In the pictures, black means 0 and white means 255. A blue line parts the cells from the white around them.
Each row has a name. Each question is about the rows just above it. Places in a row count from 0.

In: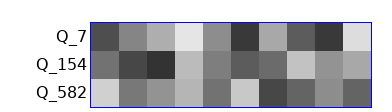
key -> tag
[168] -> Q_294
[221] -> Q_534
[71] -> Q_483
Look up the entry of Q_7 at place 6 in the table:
Q_294
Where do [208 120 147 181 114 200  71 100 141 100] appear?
Q_582
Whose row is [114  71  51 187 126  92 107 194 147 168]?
Q_154

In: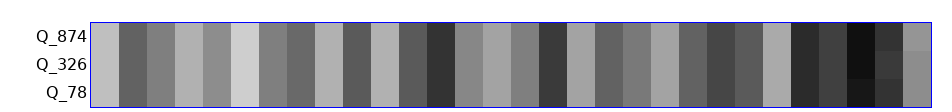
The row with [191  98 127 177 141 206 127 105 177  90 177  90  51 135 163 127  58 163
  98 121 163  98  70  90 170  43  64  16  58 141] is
Q_326
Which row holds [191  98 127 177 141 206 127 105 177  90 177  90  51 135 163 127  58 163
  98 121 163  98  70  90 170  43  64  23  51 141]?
Q_78

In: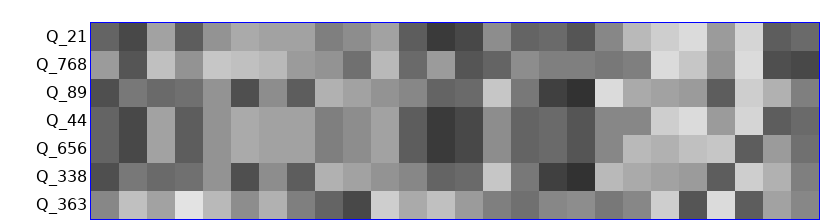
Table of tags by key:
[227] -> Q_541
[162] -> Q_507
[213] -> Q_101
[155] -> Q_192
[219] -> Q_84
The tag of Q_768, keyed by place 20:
Q_84
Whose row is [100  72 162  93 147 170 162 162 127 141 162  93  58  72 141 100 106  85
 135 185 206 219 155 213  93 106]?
Q_21

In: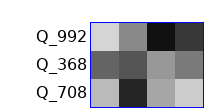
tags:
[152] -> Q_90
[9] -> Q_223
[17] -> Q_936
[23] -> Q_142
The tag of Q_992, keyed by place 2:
Q_936
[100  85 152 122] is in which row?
Q_368
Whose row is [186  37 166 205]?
Q_708
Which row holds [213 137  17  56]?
Q_992

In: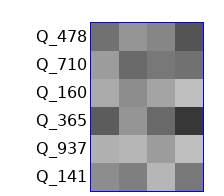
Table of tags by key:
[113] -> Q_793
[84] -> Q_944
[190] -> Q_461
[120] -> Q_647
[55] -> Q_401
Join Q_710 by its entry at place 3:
Q_793
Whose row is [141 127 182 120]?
Q_141
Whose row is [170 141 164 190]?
Q_160

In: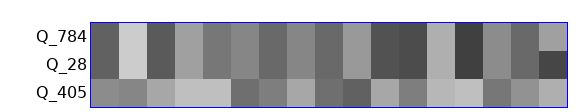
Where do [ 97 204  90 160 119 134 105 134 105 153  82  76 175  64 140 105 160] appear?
Q_784
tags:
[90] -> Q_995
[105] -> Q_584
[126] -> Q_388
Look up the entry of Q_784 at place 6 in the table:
Q_584
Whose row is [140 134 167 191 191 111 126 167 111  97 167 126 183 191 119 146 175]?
Q_405
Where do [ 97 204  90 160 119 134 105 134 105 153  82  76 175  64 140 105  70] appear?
Q_28

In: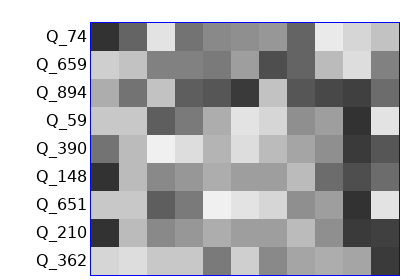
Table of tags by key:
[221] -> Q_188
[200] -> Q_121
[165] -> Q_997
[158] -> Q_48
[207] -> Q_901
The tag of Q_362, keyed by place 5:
Q_901
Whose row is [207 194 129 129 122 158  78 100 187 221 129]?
Q_659
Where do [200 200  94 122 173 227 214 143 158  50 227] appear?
Q_59

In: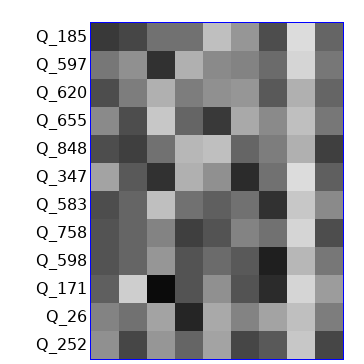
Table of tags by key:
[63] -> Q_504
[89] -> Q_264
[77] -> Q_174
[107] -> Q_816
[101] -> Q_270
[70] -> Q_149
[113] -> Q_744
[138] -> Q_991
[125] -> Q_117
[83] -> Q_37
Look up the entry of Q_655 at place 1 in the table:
Q_174
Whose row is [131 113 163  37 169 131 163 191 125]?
Q_26
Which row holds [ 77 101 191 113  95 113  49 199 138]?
Q_583

